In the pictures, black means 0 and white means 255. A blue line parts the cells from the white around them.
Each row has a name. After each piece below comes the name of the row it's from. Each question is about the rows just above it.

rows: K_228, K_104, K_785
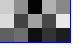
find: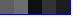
K_785
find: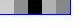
K_228
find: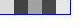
K_104

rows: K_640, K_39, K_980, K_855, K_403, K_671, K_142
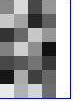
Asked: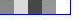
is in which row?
K_640
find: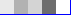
K_142
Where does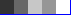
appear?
K_980
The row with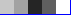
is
K_39
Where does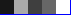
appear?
K_671

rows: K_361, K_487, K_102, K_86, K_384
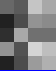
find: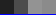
K_487
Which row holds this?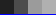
K_384
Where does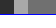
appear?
K_102

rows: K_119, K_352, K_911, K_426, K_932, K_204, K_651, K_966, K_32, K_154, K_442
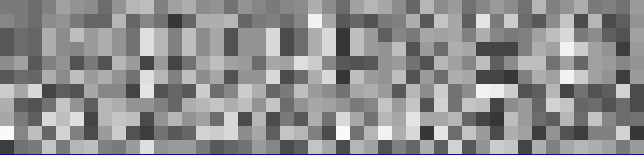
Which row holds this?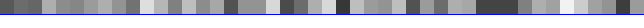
K_426
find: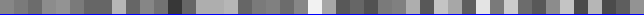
K_352
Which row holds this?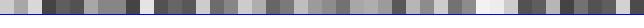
K_651
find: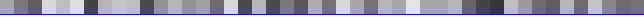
K_32

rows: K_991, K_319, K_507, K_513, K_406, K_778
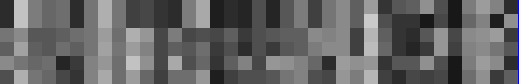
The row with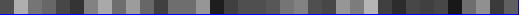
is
K_778
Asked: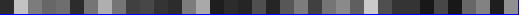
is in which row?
K_319
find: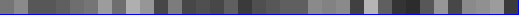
K_507
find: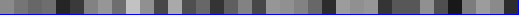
K_406

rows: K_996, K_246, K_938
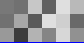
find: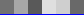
K_246
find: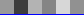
K_938

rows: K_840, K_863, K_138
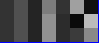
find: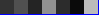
K_863
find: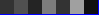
K_840

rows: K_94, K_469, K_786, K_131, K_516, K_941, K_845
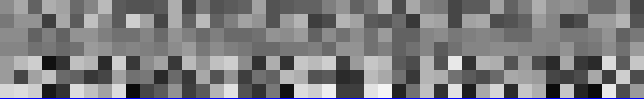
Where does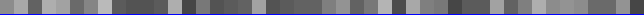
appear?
K_94
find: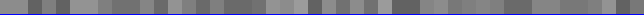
K_786
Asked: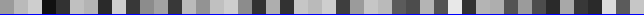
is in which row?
K_516

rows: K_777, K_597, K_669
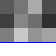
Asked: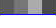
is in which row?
K_777
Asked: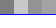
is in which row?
K_669
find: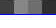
K_597

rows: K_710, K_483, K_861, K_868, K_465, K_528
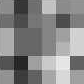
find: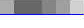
K_861
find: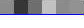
K_710

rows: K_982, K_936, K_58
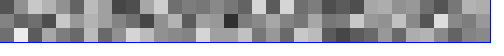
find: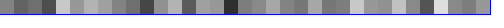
K_936
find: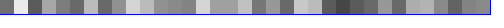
K_58

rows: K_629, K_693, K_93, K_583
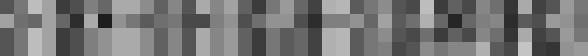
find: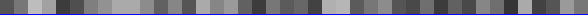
K_93
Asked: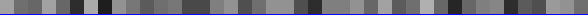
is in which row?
K_693
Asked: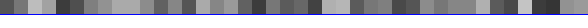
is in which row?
K_583
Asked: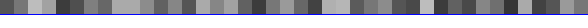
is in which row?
K_629

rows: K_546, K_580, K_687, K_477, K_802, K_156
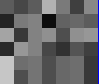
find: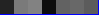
K_580
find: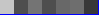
K_156
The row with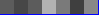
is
K_546
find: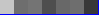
K_802

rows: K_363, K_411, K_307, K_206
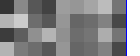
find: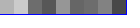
K_411
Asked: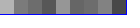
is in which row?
K_206
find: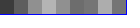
K_307

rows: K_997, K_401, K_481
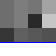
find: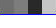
K_401
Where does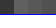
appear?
K_481

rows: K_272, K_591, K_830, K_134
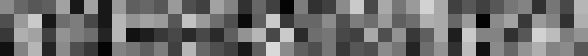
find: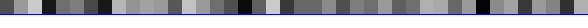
K_591
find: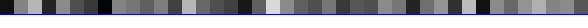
K_134

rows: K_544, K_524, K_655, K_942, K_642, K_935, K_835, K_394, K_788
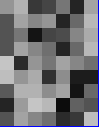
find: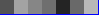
K_942
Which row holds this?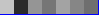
K_642
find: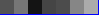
K_655
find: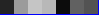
K_394
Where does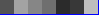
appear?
K_788

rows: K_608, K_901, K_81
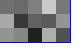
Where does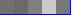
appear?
K_608
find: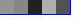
K_81
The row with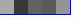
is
K_901

